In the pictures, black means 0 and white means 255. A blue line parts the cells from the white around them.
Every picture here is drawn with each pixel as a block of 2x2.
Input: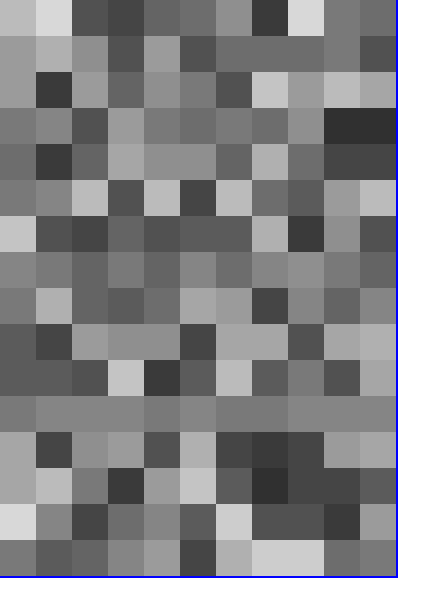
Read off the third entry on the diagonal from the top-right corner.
155
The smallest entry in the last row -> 69
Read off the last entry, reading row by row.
121
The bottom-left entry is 121
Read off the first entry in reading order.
187
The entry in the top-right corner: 109
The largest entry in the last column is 187
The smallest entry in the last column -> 48
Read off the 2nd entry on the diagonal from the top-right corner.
121
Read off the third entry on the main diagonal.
155
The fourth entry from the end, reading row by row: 205
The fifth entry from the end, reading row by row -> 176
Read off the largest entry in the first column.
216
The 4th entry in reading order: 69
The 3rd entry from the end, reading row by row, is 205

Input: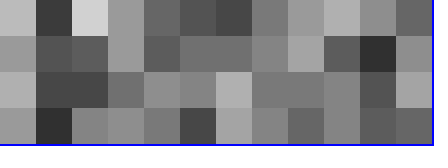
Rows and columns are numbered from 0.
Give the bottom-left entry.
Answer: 154
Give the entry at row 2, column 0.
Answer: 176
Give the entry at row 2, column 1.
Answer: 71
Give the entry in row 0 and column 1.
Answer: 59
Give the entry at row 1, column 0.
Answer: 154
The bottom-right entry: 102
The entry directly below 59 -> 83
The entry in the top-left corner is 187
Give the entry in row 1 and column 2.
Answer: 92

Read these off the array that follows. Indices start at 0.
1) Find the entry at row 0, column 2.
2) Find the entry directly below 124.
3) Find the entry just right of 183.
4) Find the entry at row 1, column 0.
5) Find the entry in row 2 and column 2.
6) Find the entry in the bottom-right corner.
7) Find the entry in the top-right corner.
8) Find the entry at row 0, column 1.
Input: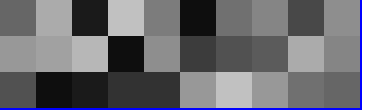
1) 26
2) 142
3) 14
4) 152
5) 26
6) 102
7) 142
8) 171

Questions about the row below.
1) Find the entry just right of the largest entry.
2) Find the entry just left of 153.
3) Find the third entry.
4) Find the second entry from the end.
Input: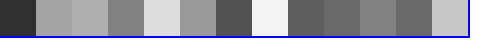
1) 93
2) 221
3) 175
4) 105
